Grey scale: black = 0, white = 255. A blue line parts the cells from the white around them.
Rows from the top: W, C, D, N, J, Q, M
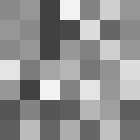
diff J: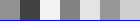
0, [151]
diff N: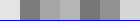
6, [221]
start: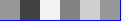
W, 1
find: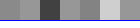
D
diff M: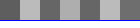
5, [193]
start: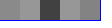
D, 0

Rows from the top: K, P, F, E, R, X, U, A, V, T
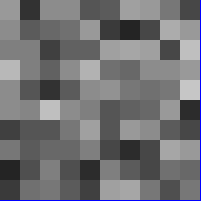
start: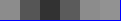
R, 0
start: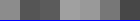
K, 3
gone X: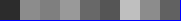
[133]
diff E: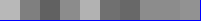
9, [153]
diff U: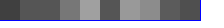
9, [71]
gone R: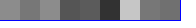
[146]

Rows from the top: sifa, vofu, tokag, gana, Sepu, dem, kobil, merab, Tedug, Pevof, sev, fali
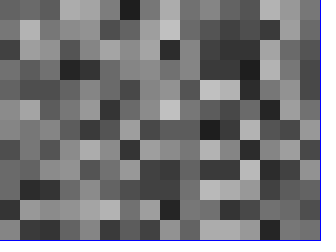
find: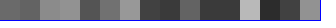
Tedug
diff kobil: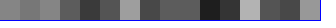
11, [58]
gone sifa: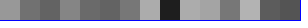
[125]
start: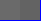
Tedug, 0

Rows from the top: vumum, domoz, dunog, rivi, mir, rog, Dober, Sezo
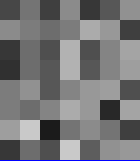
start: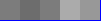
domoz, 1
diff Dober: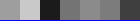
5, [116]

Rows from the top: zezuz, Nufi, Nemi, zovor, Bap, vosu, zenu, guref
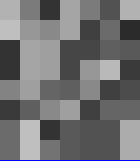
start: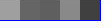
Bap, 1
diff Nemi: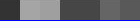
5, [95]

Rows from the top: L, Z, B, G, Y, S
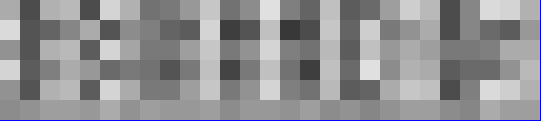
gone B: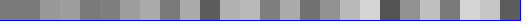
[165]
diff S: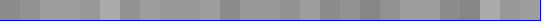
25, [158]

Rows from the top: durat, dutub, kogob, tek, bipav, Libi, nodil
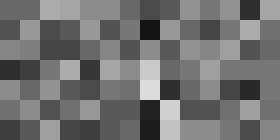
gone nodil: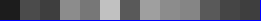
[104]
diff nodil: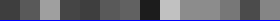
6, [104]
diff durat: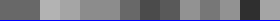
2, [172]
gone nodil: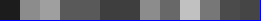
[133]
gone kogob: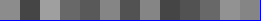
[127]

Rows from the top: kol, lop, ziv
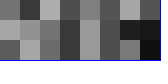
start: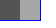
kol, 5
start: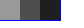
lop, 4
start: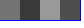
lop, 2
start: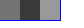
lop, 2
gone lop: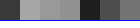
[23]
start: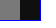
ziv, 6

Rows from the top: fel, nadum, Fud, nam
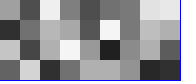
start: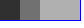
nam, 2
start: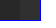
nam, 7
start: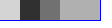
nam, 1
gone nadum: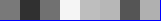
[168]
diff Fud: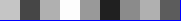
3, [245]
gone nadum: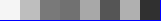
[183]

